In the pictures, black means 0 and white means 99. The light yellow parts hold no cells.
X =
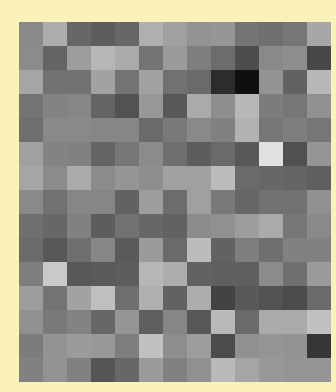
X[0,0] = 53
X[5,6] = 43
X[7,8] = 47
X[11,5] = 68
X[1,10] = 53
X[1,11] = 55
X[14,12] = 58
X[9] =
[41, 34, 43, 52, 35, 60, 41, 73, 38, 49, 43, 50, 50]
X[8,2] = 50
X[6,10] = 40
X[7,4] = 38
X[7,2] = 52
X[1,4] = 66
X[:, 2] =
[40, 61, 44, 52, 53, 50, 66, 52, 50, 43, 34, 63, 51, 60, 50]
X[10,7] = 38
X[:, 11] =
[46, 55, 38, 46, 49, 31, 39, 44, 46, 50, 43, 29, 66, 57, 58]
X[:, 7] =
[57, 49, 41, 66, 53, 36, 62, 62, 54, 73, 38, 67, 34, 61, 56]
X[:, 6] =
[62, 60, 44, 34, 47, 43, 62, 42, 38, 41, 67, 38, 52, 55, 50]
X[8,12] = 53
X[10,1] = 78
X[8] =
[43, 40, 50, 36, 44, 40, 38, 54, 56, 61, 66, 46, 53]
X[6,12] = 37
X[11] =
[61, 45, 63, 74, 43, 68, 38, 67, 26, 34, 32, 29, 41]
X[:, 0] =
[53, 54, 64, 45, 43, 62, 64, 53, 43, 41, 49, 61, 56, 48, 50]
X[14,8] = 72
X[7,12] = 56
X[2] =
[64, 44, 44, 63, 45, 63, 44, 41, 17, 6, 57, 38, 71]
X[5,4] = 46
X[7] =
[53, 44, 52, 52, 38, 61, 42, 62, 47, 40, 44, 44, 56]
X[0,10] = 43
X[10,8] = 37

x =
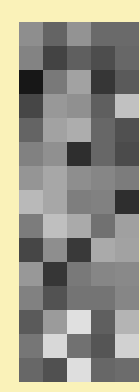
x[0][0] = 55
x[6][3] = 52
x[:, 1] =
[39, 26, 47, 59, 63, 56, 65, 65, 74, 55, 21, 32, 60, 84, 31]
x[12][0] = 35
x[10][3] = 52
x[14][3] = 40
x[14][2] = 86
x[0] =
[55, 39, 57, 41, 41]
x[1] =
[51, 26, 37, 30, 40]
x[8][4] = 62
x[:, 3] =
[41, 30, 21, 37, 40, 40, 52, 50, 44, 66, 52, 45, 37, 33, 40]
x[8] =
[48, 74, 66, 44, 62]
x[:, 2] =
[57, 37, 63, 56, 67, 18, 55, 49, 66, 22, 47, 45, 87, 44, 86]
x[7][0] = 72
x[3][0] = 27
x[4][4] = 31

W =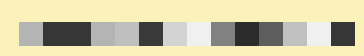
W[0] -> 70
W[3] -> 70
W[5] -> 22
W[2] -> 21

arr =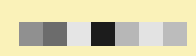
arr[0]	56
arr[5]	88
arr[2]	89

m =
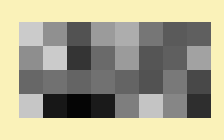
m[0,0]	79
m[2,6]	47
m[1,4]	60
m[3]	[77, 9, 2, 10, 49, 76, 52, 18]
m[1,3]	41
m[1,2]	20
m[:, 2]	[32, 20, 39, 2]
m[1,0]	55
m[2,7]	28

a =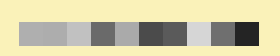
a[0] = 68
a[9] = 14
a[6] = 35

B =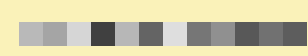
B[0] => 72
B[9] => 34
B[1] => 64
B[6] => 86
